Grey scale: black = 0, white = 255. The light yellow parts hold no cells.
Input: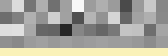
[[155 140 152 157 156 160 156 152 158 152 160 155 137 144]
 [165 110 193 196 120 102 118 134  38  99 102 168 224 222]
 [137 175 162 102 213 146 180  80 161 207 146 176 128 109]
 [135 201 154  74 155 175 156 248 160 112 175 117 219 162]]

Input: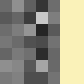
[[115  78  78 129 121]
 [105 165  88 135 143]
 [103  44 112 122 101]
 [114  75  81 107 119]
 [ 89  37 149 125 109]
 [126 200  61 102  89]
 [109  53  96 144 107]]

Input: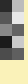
[[ 95  76]
 [202  27]
 [ 98 136]
 [232  87]
 [188  42]]

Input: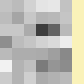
[[186 178 171 207 179 203]
 [140 149 123 191 179 242]
 [137 159 171 173 173 186]
 [237 218 210 197 188 142]
 [185  99  61 171 199 199]
 [197 184 180 199 165 188]
 [194 231 228 210 187 195]]

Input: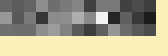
[[ 77  89 107 150  95  61  91 130 156 143 110 109 112]
 [ 28  57  96  37 241 137 174 142 140  54 122  88 152]
 [ 62  76  64 120 121  64 133 122 110 142  99  92 101]]

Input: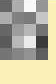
[[ 94 147 132 117]
 [ 58 234 184  90]
 [114 182 156 103]
 [197 123 129 173]
 [149 248 174 101]]

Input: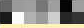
[[ 52  39 206 155 177 251  27]
 [158   4 159 118 158 154 102]]

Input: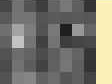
[[ 68  95  86 108  97 133 128  83]
 [ 51  95 118  97  67  93 114  75]
 [ 55 100 116  94  76  99 109  83]
 [ 73  68  61 115  65 117 194  98]
 [101 152  31 120  83 125 163 112]
 [ 87  90  88  90  85 116 117  89]
 [ 52  95 120  99  62  84 113  70]]

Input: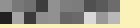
[[184 152 216 106 102 145 142  58 165  33]
 [108  90  80 124 126 145  61 112 120 145]]
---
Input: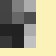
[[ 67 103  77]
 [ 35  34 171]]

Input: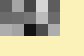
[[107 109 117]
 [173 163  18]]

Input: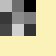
[[ 56 140 124]
 [ 69 207  50]]

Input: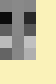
[[ 11 136  40]
 [ 95 135  87]]

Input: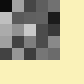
[[191  90  96]
 [171 146 201]]

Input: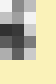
[[193 159 242]
 [ 49  57 204]]

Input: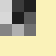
[[216  29  90]
 [132 176 113]]
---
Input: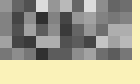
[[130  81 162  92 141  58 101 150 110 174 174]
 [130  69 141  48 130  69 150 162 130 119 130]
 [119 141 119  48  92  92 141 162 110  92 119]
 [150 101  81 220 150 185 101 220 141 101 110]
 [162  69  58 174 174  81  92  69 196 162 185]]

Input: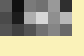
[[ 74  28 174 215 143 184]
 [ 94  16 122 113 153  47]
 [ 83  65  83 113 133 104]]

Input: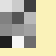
[[129  85 185]
 [140 152 162]
 [ 31 245 108]
 [225 203  63]]

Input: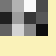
[[117 178 249  75]
 [ 97 211 136  14]
 [ 32 157  55  87]]

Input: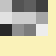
[[226 205 205 165]
 [ 40 143 124 237]
 [195  83  94  63]]

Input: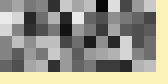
[[101  80 166 178  49 154 101 120  59  59  40 178 190]
 [132  92 154 120 201 154  92 154 166 178 213 132 110]
 [132 190 142 190 190  71 110  28 142  40 213  80 110]
 [142 166 120 132  49 201 166 190   7 222  71 154 201]
 [213 132  49  80 120  18 154 120  59 166  92  80  92]
 [233 213  40 110 178  40 233 101  80 142 120 101  71]]

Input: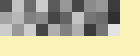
[[204 152 204  70 175 128 175  59 117 227]
 [164 184 128 140  70  99 194 117 108  47]
 [ 81 194 108 204  90 152  70 140 152  59]]

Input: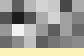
[[151 242 201 151  94 161 106]
 [106 139 192  94 117 129 139]
 [183  94 183 211 201  71 172]
 [ 82  28  82 172 211 161 129]]
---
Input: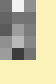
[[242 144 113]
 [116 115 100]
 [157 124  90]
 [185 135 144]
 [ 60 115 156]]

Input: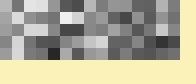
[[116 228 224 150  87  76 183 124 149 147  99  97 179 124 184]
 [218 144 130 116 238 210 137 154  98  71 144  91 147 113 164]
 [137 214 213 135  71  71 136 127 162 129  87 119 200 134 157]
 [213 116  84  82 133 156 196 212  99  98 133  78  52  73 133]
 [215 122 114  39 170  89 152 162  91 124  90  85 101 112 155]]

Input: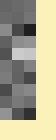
[[106 112 101]
 [103 117 106]
 [ 72  31 139]
 [141 147  97]
 [203 198  82]
 [100 130 119]
 [ 98  72 124]
 [129 137  75]
 [121 110 103]
 [ 82  49 147]]

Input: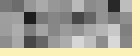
[[108 151 170 151 145 186 139 146  40 189 119]
 [161  29 120 134 126  71 101 147 121 143 158]
 [173 126 164 135 155 146 169 181 200 127 157]
 [168  71 102 154 172 214 190 140 216 134 141]]

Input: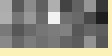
[[ 90 139  96 175  67  98 150  55 172]
 [118 152 106 242 112 105  73  30 175]
 [ 87 106 118 124 129  87 102  94 121]
 [104 124 112 121 101  92 147  87 137]]

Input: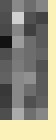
[[137 109 132  85]
 [208  81  67  78]
 [134  64  90  73]
 [156 109  90  18]
 [119 109 100  78]
 [123 109  82  94]
 [137 144  90  98]
 [137 109  90  56]
 [137  80  96  60]
 [171 111 134  78]]

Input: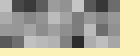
[[ 72  58  93 156 146 197  88  55 108 194]
 [151 135 147 188 163 124 152 133 151 172]
 [151 164 141 159 143 125 187 109 145 153]
 [111 193 185 178 129  44 173 190 166  89]]
